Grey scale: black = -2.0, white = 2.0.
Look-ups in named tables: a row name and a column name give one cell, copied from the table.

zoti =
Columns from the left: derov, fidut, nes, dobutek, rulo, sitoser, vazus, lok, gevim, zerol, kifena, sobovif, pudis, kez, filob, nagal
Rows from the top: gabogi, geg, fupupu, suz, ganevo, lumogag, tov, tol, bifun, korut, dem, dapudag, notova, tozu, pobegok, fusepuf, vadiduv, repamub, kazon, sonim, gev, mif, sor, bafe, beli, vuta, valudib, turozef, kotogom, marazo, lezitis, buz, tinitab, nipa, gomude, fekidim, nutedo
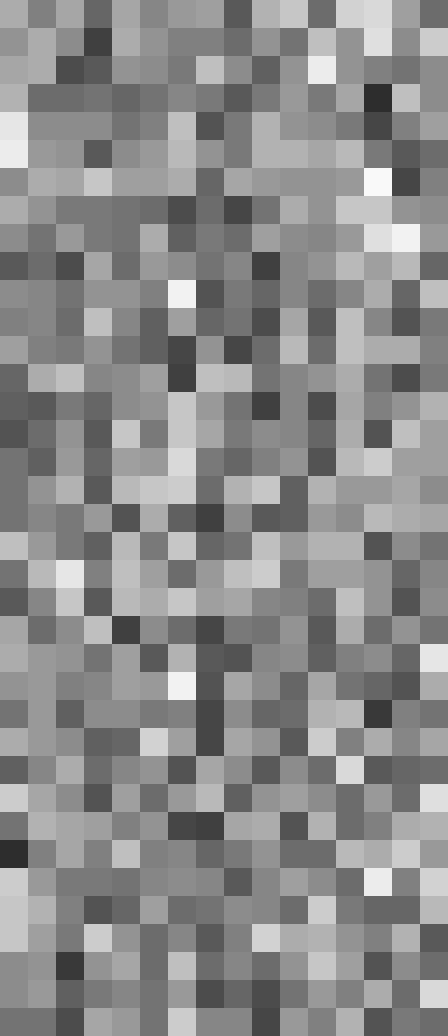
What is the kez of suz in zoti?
-1.3
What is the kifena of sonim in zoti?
0.4
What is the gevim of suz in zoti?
-0.6
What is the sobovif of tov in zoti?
0.3
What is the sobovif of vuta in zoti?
0.8
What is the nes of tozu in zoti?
1.0
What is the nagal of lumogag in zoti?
-0.3
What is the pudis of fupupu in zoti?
0.3
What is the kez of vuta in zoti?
-1.1
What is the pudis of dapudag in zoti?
1.0
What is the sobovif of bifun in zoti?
0.1
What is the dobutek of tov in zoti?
1.1
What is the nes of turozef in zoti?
0.7
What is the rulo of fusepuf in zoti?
1.1
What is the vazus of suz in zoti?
0.1
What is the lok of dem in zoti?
-0.7

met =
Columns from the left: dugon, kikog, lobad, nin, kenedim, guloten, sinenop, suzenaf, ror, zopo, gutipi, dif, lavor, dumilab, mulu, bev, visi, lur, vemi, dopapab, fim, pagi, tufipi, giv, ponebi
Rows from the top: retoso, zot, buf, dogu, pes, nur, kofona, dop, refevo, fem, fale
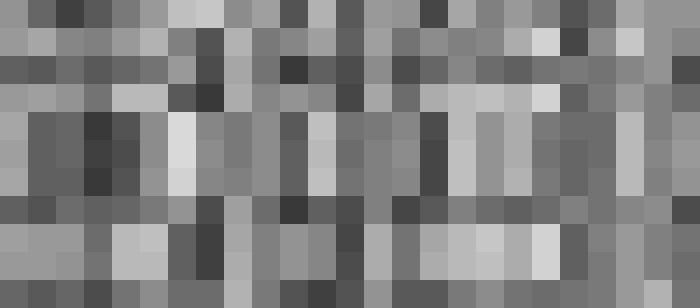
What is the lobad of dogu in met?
0.3
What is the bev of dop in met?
-0.6
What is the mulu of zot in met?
-0.2
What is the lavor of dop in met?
-0.8
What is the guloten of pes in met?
0.2
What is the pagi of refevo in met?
0.0
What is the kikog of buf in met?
-0.6
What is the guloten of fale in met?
0.2
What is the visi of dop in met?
0.0
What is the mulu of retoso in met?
0.3
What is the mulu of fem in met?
-0.2
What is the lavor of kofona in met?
-0.2
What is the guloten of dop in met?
-0.1
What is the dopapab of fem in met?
1.3
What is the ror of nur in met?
-0.1

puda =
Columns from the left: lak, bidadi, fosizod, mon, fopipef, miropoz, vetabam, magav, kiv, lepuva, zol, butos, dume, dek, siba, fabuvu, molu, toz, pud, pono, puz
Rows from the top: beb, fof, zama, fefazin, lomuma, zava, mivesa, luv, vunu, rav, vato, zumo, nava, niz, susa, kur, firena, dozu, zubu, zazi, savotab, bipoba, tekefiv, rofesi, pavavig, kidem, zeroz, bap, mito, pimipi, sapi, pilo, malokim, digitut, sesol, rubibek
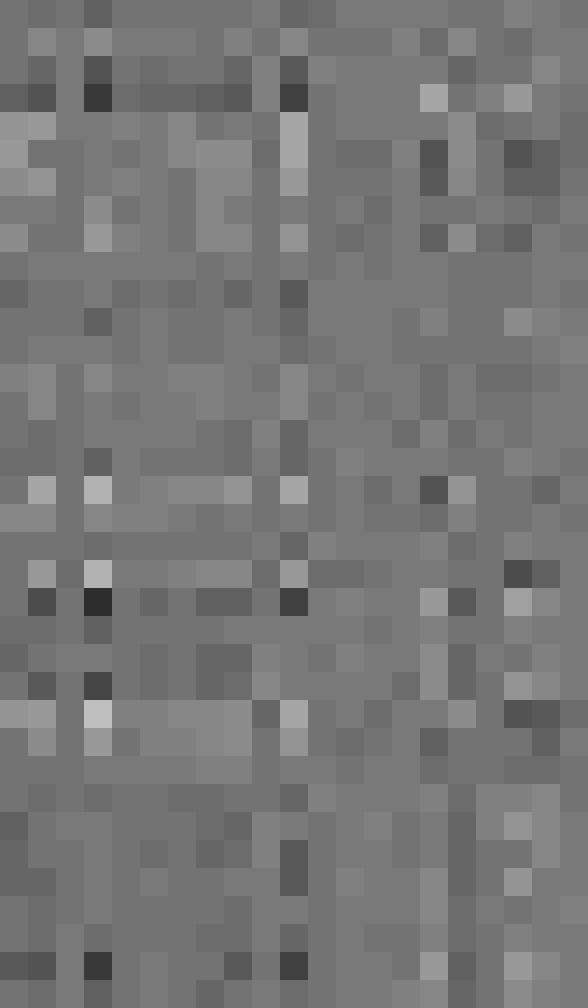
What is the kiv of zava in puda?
0.2
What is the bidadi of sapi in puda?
-0.2
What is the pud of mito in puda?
0.0
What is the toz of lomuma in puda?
-0.3
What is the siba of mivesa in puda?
-0.1
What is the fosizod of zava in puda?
-0.2
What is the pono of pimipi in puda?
0.1
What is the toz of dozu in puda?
-0.2
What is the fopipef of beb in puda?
-0.2
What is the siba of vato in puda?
-0.1
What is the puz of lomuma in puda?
-0.3
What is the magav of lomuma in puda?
-0.2
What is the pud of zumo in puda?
0.2
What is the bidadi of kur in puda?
-0.3
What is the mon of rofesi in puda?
-0.1

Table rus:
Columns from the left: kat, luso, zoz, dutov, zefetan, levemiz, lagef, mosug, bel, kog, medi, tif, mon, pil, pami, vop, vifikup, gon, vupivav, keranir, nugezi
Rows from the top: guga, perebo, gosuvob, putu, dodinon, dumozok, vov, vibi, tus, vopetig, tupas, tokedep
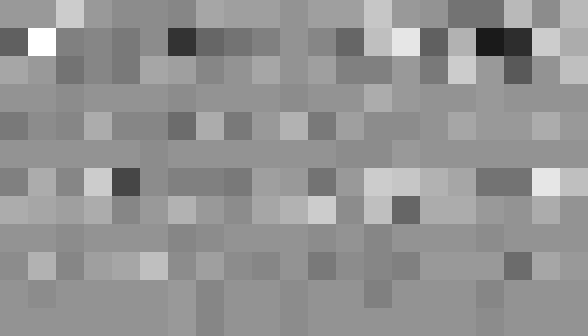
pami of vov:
1.1
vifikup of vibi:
0.7
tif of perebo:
0.1
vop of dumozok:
0.3
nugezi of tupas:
0.3
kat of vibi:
0.7
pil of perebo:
1.0
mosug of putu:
0.3
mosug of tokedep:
0.1
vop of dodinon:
0.3
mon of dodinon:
0.5
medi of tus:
0.3
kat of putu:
0.3
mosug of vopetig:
0.5
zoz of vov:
0.1
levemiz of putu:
0.3
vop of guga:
0.3

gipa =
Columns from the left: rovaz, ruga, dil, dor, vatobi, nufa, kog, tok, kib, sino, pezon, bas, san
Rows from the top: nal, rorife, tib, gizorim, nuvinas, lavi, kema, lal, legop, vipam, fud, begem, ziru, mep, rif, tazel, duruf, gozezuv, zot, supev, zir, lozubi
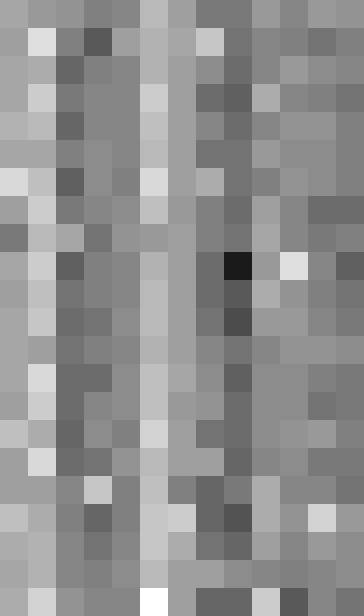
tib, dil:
-0.4
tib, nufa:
0.8
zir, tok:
0.5
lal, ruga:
1.2
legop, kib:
-0.2
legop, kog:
0.5
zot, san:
0.4
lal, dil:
-0.1
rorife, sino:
0.1
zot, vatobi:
0.0

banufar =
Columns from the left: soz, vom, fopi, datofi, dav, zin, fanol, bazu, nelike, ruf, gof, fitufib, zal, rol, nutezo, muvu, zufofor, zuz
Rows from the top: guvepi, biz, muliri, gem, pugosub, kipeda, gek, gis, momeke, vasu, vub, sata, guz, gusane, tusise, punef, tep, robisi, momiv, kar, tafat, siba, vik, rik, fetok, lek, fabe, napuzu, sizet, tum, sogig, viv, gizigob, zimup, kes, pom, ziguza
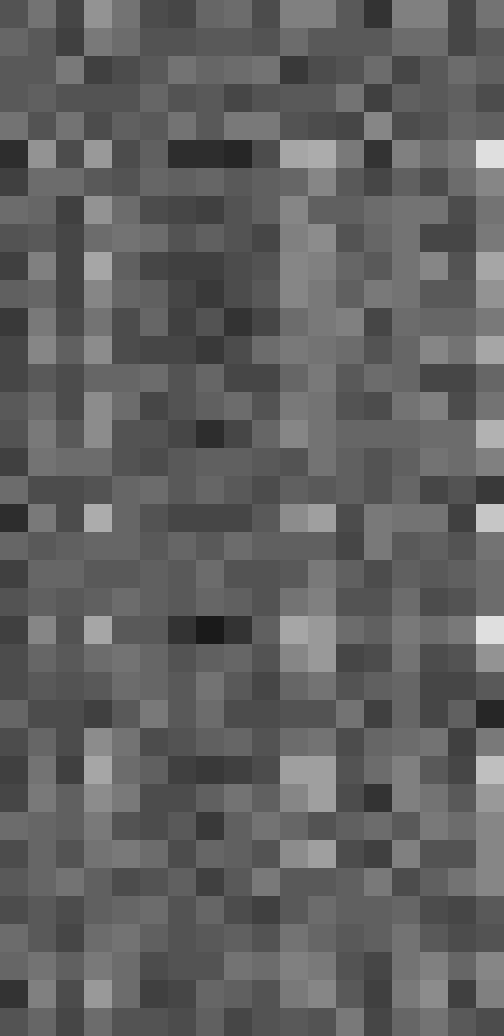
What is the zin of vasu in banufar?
-0.9
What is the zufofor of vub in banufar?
-0.6
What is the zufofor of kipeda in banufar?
-0.1
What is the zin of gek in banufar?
-0.4
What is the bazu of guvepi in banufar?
-0.4
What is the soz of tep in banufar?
-1.0
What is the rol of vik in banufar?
-0.5
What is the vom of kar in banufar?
-0.6
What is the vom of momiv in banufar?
-0.1
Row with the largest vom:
kipeda

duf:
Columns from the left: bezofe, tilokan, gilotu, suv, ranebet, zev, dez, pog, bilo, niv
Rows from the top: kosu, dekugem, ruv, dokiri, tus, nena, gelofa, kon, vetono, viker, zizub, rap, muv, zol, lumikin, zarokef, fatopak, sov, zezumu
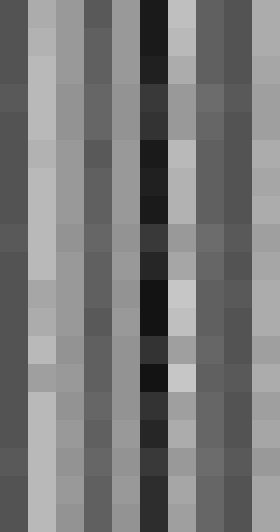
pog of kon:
-0.5
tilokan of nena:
0.8
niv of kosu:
0.7
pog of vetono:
-0.3
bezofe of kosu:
-0.7
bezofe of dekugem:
-0.7
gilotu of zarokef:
0.4
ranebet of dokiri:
0.3
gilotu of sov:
0.4
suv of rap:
-0.6
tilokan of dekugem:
0.8
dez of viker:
0.6
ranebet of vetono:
0.3
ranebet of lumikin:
0.3
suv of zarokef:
-0.5
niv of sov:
0.6
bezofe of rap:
-0.7
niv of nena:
0.7

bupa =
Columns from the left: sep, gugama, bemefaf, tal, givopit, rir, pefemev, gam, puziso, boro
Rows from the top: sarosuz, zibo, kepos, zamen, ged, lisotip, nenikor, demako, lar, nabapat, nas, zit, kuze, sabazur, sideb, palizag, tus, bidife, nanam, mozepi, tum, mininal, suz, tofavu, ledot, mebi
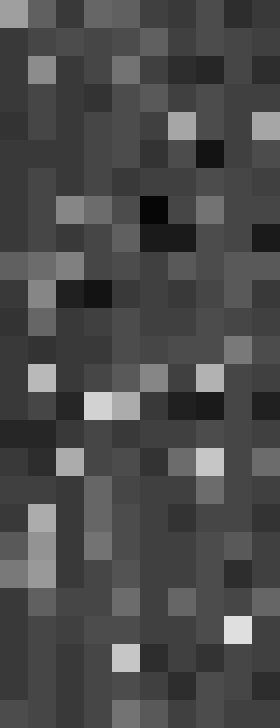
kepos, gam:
-1.4
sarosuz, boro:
-1.1
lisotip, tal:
-0.9
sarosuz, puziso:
-1.3
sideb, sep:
-1.1
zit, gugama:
-0.4
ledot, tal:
-0.9
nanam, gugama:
0.7
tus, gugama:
-1.3
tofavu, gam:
-1.2
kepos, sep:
-1.1
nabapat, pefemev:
-0.6
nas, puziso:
-0.6
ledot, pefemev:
-1.3
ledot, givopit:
-0.8
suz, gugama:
-0.9
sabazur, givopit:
-0.6
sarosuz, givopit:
-0.5
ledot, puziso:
-0.9
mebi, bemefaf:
-1.1

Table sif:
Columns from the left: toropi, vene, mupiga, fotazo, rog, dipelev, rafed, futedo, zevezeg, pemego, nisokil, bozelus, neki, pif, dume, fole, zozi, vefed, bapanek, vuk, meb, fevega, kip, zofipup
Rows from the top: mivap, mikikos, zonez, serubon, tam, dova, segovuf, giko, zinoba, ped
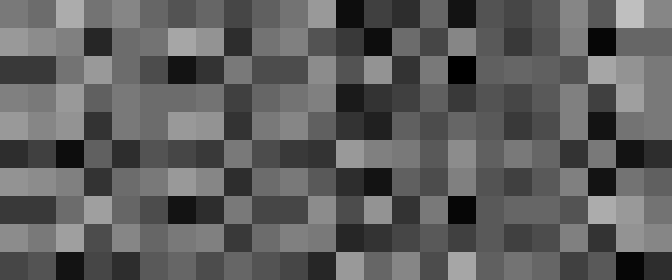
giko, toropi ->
-1.1
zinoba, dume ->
-0.9
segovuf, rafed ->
0.4
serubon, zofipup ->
-0.1
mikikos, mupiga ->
0.0
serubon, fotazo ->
-0.5
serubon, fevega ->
-1.0
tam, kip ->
-0.2
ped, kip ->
-1.9
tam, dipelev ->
-0.3
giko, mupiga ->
-0.3

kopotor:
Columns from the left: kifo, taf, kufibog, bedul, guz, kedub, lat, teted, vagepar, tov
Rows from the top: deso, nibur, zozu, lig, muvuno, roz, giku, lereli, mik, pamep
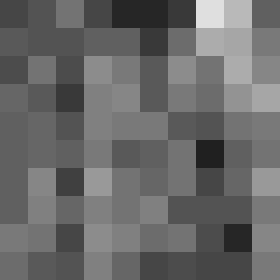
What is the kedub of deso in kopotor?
-1.4
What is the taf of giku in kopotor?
0.1
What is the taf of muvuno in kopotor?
-0.4
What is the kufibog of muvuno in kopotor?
-0.7
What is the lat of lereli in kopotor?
-0.7
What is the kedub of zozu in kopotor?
-0.6
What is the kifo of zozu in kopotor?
-0.8
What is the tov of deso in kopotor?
-0.5
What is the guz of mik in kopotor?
0.0
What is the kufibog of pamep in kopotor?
-0.7
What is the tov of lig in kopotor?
0.6
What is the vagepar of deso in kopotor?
0.9
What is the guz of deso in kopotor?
-1.4
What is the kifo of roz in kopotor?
-0.5
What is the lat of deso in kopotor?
-1.1
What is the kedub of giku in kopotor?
-0.4
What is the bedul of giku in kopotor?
0.4

